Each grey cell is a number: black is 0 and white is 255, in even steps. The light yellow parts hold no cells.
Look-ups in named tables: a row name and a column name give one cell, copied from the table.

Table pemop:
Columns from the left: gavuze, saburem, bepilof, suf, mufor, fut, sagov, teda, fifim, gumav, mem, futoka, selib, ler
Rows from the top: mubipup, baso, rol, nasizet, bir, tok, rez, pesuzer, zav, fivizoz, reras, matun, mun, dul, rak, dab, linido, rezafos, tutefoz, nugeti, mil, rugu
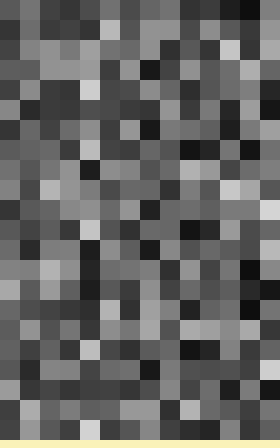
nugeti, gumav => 68
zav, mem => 153
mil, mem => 105
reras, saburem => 89
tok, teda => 54
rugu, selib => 54
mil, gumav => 179
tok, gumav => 58
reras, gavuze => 53
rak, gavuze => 168
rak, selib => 41
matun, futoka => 154
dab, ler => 116
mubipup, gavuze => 89
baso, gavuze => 53
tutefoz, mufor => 68
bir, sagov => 75
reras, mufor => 143
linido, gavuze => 92
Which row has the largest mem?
linido

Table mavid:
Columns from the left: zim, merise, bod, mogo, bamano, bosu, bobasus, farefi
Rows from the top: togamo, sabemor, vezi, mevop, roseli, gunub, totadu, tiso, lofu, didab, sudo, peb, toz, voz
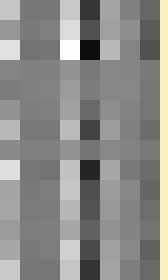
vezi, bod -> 116
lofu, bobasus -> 121
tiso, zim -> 138
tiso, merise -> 128
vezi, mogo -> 253
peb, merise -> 125
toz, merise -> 121
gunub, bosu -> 141
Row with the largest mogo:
vezi

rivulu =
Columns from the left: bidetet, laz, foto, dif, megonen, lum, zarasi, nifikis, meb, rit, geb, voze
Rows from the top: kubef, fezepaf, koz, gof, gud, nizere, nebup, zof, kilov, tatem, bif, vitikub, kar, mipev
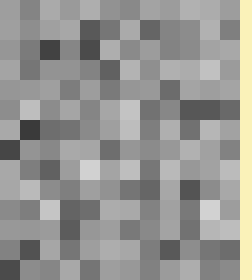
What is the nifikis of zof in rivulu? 139
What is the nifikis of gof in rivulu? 143
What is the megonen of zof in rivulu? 166
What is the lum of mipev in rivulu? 158
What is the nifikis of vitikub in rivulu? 137
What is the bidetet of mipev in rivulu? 75
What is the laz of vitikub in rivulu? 151
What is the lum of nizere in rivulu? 166
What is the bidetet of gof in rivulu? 164
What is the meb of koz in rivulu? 131
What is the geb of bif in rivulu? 210
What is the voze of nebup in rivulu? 162
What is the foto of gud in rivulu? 159
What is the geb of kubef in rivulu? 172
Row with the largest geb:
bif

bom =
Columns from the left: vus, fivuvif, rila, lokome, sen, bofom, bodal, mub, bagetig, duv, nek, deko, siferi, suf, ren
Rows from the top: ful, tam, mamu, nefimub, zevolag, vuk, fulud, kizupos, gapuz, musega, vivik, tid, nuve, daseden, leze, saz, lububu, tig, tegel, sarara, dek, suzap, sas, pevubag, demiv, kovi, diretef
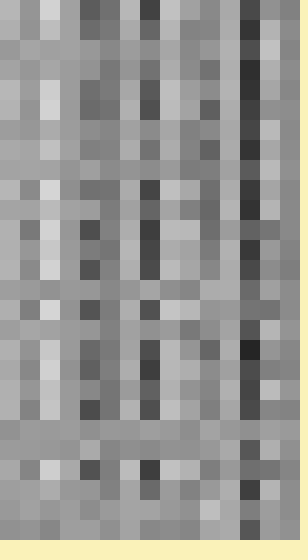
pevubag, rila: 206
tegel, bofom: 126
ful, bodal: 183
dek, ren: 131
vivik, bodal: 161
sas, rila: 152
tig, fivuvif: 147
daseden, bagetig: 186
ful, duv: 161
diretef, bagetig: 140
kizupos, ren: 140
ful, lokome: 161
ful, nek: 137
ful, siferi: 73
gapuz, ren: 144
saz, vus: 175
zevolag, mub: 89

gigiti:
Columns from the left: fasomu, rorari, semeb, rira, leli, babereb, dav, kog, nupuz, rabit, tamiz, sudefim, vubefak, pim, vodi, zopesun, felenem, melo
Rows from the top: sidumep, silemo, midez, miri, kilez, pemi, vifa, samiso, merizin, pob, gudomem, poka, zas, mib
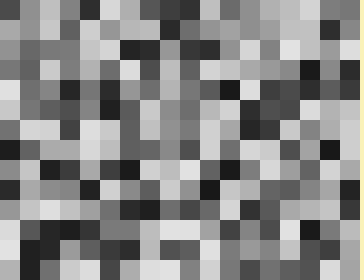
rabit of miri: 96
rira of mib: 203
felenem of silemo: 46
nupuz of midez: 151
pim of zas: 132
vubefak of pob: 178
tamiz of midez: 46
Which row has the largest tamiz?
zas

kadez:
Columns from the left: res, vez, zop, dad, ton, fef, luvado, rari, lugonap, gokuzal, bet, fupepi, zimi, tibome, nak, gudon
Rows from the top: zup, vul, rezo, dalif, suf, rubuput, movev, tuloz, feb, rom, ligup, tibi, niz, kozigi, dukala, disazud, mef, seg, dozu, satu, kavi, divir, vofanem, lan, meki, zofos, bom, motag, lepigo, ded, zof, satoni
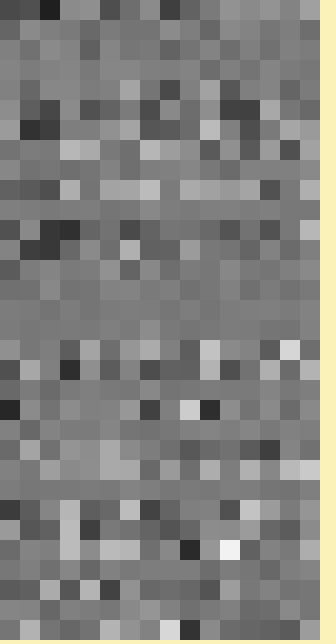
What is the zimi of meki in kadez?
125
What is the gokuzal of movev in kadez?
107
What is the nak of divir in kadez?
129
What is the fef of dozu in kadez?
92
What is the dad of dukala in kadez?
115
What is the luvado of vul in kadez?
116
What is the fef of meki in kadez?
121
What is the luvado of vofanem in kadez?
138
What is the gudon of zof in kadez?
118
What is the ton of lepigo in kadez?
103
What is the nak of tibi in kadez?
120
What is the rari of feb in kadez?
126
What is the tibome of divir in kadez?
121
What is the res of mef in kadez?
123
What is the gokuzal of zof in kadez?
112
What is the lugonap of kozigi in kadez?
110
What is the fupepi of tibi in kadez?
84
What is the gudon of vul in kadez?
110

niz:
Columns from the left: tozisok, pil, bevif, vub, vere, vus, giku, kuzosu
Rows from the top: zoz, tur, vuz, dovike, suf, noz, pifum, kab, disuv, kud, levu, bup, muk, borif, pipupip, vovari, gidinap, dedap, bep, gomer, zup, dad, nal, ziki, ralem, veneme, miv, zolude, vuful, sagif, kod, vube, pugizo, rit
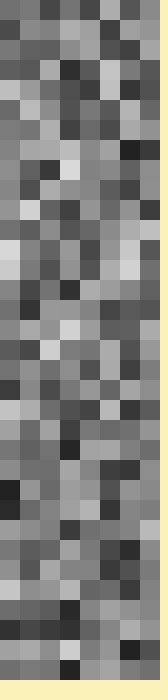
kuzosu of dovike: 86
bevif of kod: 92
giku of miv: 131
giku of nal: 127
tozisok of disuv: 141
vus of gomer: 101
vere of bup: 103
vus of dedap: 171
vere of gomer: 151
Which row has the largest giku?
borif

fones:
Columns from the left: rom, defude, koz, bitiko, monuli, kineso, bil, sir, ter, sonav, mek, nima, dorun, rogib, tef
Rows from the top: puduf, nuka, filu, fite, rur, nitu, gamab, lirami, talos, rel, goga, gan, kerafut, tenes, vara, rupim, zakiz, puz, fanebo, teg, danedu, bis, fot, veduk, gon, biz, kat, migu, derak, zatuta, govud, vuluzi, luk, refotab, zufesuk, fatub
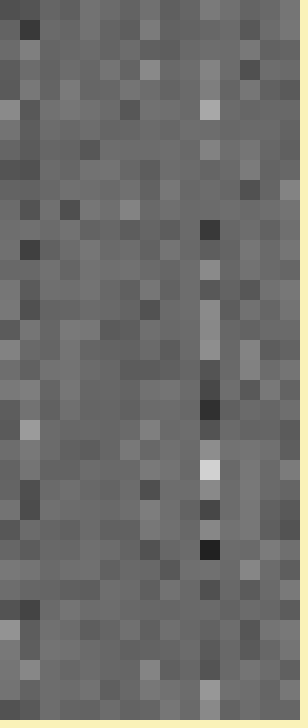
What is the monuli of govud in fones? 108
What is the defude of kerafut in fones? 64
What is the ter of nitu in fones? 111
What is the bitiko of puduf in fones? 95
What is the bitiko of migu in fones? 103
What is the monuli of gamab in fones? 109
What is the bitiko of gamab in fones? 104

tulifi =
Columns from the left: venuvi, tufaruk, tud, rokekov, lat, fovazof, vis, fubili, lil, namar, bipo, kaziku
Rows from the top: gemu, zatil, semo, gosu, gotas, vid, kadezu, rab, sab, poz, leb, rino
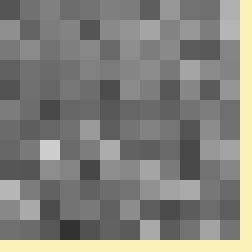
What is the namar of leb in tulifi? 92
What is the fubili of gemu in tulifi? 93
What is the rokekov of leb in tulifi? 114
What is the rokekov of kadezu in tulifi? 113
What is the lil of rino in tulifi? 92
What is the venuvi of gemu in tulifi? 85
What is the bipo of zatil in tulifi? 125
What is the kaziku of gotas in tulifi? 149
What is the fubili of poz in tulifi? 145
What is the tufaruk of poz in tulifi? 124
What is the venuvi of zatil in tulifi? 143
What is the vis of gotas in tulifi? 138
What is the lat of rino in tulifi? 82
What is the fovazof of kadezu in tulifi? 93
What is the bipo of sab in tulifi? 114
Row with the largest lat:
kadezu

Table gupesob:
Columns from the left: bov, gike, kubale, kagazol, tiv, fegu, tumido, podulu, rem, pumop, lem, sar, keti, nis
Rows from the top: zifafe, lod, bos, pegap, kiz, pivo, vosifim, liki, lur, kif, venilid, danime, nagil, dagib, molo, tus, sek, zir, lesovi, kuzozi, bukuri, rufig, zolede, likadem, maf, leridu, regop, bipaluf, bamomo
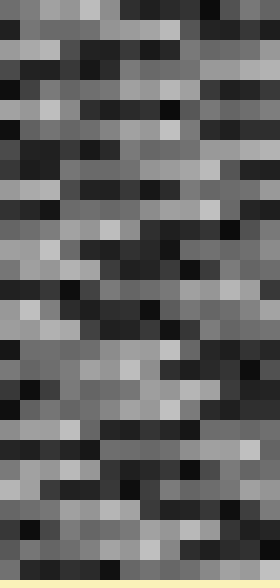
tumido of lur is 113
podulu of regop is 161
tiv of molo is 66
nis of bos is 152
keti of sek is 109
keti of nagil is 111
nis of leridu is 123
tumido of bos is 57
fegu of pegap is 43
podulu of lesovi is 142
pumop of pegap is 114
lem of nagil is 113
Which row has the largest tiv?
zifafe

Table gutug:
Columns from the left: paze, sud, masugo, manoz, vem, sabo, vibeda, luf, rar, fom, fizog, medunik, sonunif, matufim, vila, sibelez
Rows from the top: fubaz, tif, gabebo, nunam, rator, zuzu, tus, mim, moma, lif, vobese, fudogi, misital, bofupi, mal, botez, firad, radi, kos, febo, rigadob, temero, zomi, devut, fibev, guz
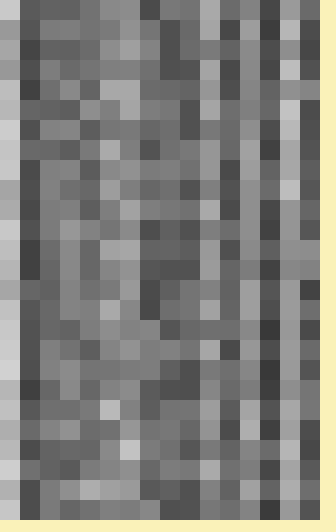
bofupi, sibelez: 130
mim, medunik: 104
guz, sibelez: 83
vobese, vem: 94
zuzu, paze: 183
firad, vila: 152
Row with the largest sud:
devut

